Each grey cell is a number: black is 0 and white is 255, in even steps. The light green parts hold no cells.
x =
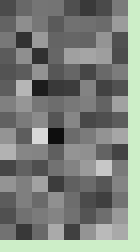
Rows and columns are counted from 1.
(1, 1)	75
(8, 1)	97
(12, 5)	96
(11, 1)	70
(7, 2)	150
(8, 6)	72
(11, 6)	155
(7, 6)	127
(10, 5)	148
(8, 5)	135
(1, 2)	104
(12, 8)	132
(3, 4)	100
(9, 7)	147
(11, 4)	114
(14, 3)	123
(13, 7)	63
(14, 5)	113
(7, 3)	118
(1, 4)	116
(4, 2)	143
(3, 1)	120
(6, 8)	81
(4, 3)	48
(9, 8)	166
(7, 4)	109
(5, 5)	102
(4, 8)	76
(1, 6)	57
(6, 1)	93
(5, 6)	70
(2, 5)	113

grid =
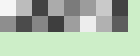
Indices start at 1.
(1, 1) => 245
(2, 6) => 237
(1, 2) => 188
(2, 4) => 62
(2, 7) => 177

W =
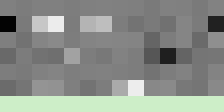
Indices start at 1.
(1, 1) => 128
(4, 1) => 105
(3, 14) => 143
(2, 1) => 3
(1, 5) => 125
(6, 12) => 120
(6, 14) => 137
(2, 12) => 133
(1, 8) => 128
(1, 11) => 129
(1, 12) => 128
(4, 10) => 86
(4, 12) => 100
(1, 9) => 127
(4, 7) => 120
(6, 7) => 125
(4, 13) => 117
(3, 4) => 138
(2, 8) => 125
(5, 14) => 131
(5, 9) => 125
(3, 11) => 125
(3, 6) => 132
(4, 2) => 124
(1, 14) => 130
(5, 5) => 126
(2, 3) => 199

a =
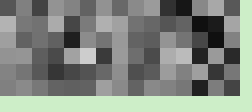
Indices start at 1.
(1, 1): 86
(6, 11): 130
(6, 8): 138
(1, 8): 104
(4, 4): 74
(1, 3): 67
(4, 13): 35
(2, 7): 176
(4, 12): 187
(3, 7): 116
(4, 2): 149
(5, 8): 142
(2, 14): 27
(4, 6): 205
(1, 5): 131
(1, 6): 98
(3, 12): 116
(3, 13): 71
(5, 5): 71
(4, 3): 94
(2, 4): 171
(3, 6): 140
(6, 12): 119
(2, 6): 123
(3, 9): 99

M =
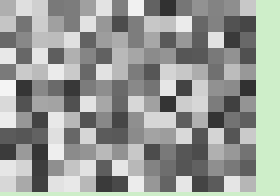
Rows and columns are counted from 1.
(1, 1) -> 175
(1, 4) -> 120
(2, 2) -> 116
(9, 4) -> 223
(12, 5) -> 232
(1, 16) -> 200
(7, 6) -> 227
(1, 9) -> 240
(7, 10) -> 161
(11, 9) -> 183
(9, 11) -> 157
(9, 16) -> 202
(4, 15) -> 146
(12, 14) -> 91
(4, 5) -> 176
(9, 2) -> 86
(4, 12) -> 86
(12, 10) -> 151
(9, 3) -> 98
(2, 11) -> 193
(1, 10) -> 98
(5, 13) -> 173
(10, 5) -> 139
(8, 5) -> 184
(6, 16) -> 49
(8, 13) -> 176
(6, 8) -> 106
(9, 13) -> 85
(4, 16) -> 80
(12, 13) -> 68
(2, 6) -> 225
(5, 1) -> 122
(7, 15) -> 63
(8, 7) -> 135
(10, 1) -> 59
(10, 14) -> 176

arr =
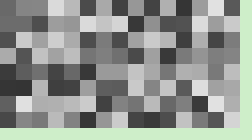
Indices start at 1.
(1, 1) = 105
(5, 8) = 154
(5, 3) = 112
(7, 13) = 58
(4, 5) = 189
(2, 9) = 56
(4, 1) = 171
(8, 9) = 68
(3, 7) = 123
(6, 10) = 133
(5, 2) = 93
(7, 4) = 176
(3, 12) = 63
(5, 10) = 168
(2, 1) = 108
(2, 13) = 219
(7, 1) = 96
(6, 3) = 181
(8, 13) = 122
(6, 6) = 158
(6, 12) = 90
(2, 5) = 150
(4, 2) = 84
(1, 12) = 53
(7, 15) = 175
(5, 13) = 172
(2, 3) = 78
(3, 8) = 75
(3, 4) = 206
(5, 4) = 68
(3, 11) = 181
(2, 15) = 202
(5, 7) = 154
